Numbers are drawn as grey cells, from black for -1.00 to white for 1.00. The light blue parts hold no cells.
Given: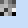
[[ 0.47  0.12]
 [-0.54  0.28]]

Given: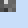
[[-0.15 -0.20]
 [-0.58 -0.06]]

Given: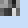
[[ 0.23 -0.11]
 [-0.53 -0.60]]

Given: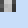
[[0.41 0.48]
 [0.49 0.46]]

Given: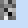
[[ 0.07  0.03]
 [-0.68  0.54]]

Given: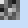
[[-0.07 -0.45]
 [-0.29  0.58]]

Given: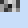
[[-0.12 -0.81]
 [-0.55 -0.20]]

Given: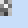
[[ 0.92 -0.10]
 [-0.20  0.51]]
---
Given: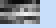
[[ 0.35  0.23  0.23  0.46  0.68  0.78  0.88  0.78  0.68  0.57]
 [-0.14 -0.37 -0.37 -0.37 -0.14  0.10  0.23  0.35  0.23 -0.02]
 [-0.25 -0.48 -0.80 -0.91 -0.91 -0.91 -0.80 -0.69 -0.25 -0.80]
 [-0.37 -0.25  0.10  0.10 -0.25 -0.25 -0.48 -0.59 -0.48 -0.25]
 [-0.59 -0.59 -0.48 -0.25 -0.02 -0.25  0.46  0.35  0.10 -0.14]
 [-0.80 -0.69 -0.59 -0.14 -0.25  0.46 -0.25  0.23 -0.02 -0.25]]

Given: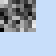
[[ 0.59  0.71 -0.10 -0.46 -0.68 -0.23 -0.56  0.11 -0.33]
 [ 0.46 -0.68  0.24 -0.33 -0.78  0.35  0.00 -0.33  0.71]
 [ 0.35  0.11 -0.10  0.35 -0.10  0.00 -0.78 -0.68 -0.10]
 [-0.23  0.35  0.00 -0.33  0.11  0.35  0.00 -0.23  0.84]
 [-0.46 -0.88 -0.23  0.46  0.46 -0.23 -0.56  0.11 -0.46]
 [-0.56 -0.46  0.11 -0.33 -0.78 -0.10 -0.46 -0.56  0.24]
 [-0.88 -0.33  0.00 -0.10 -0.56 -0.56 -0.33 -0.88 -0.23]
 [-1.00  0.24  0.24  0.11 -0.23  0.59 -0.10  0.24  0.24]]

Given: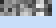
[[ 0.26  0.01  0.13  0.39 -0.32  0.50  0.62  0.39 -0.32  0.73  0.86 -0.22
  -0.44]
 [-0.10  0.13  0.13 -0.10 -0.32  0.39  0.01 -0.44 -0.22  0.86  0.73 -0.10
  -0.55]
 [-0.44  0.26 -0.55  0.26 -0.22  0.13  0.39  0.26 -0.10 -0.22  0.01 -0.32
  -0.68]
 [-0.68  0.13  0.01  0.26  0.01 -0.10 -0.22 -0.10 -0.44  0.39  0.62 -0.44
   0.01]]

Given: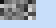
[[ 0.58  0.36  0.24  0.46 -0.31 -0.21 -0.54  0.46  0.24]
 [ 0.36  0.04 -0.21  0.14  0.04 -0.08 -0.54  0.79  0.24]
 [-0.41 -0.08  0.04 -0.31 -0.08  0.04  0.36 -0.41 -0.41]
 [-0.54  0.14 -0.31  0.24  0.04 -0.21 -0.67  0.69  0.14]
 [-0.88 -0.21 -0.08  0.14 -0.08  0.14 -0.08 -0.67 -0.31]]

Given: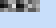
[[-0.05  0.27 -0.05  0.05 -0.42 -0.42  0.27 -0.29 -0.29  0.15]
 [-0.55 -0.29  0.37  0.27 -0.55 -0.16  0.37 -0.29  0.05  0.15]
 [-0.90 -0.68 -0.16  0.74 -0.90 -0.80 -0.05  0.48  0.05  0.37]]

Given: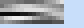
[[ 0.42  0.42  0.42  0.52  0.63  0.63  0.74  0.74  0.74  0.74  0.74  0.63
   0.52  0.42  0.32  0.22]
 [ 0.32  0.63  0.74  0.86  0.86  0.86  0.74  0.63  0.32  0.22  0.00  0.00
  -0.10  0.00  0.22  0.42]
 [ 0.12  0.22  0.12  0.00 -0.10 -0.21 -0.33 -0.33 -0.45 -0.45 -0.45 -0.45
  -0.45 -0.33 -0.33 -0.33]
 [ 0.00  0.00  0.00  0.00 -0.10 -0.10 -0.21 -0.21 -0.21 -0.10 -0.10  0.12
   0.22  0.32  0.52  0.74]
 [-0.10  0.12  0.22  0.42  0.52  0.63  0.63  0.63  0.52  0.42  0.32  0.32
   0.22  0.12  0.12  0.00]
 [-0.91 -0.91 -0.91 -0.91 -0.91 -0.79 -0.79 -0.67 -0.57 -0.33 -0.10  0.12
   0.32  0.52  0.52  0.52]]

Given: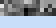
[[ 0.78 -0.16  0.29 -0.29 -0.16 -0.05 -0.29 -0.05 -0.16 -0.29  0.29  0.19
  -0.52  0.29]
 [ 0.41 -0.05 -0.29 -0.41 -0.29 -0.16 -0.87 -0.52 -0.41 -0.16 -0.29 -0.41
  -0.52 -0.64]
 [ 0.08 -0.16  0.19  0.08 -0.05 -0.29 -0.98 -0.64 -0.64 -0.41  0.54 -0.74
   0.08 -0.64]
 [-0.52  0.08 -0.41 -0.05 -0.05  0.08  0.54  0.41 -0.05 -0.41  0.29  0.19
   0.19  0.19]]
